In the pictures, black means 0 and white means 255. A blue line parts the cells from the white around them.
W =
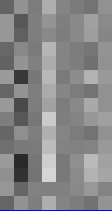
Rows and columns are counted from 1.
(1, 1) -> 100
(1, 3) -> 124
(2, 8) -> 138
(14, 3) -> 130
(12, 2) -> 42
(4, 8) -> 148
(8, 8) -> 145
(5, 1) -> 99
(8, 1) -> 153
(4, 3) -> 123
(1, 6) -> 123
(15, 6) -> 124
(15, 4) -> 174
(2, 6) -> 137
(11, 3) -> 122
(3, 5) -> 125
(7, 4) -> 171
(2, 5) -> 127
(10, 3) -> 126
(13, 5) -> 121
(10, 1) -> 102
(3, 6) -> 137
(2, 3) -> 127
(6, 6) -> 141
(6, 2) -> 56
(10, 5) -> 133
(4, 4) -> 181
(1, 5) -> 132
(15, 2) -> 146
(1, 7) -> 115
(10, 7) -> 115
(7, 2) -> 147
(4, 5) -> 132
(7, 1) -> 102
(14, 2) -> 102
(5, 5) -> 132

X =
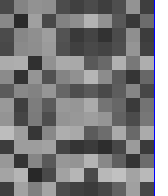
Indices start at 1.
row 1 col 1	73
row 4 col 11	64
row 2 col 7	179
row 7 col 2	136
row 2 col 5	130
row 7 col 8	73
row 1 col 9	78
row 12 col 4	89
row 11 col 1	60
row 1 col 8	62
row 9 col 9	98
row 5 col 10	120
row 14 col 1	62
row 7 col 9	93
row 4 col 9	78
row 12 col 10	52
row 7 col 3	130
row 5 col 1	172
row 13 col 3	40
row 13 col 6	182
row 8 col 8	116
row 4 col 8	67
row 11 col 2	157
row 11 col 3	157
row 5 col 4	145
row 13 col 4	73
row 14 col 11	70
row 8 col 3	125
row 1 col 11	62
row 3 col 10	143
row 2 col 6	142
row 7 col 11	70
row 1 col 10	147
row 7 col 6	78
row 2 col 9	88
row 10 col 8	109

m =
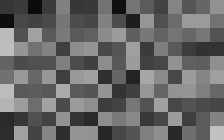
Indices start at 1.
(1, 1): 54
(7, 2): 89
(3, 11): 120
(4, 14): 60
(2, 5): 117
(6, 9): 101
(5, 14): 96
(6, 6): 153
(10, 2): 161
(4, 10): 159
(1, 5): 129
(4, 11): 59
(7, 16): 103
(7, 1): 188
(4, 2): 149
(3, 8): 139
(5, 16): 143
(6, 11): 167
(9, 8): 142
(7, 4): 88
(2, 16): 114
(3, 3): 161
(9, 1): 42
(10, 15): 91
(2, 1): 14
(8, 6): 155
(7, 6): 90
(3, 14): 103
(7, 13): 147
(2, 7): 70
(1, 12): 67
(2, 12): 80
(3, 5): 122
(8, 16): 70
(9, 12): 71
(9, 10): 137
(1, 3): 12

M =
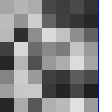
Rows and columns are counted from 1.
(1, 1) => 166
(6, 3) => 154
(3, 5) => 194
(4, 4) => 137
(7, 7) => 30
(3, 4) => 218
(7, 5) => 36
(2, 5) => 63
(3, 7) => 97
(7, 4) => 56
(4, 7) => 153
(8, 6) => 224
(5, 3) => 80
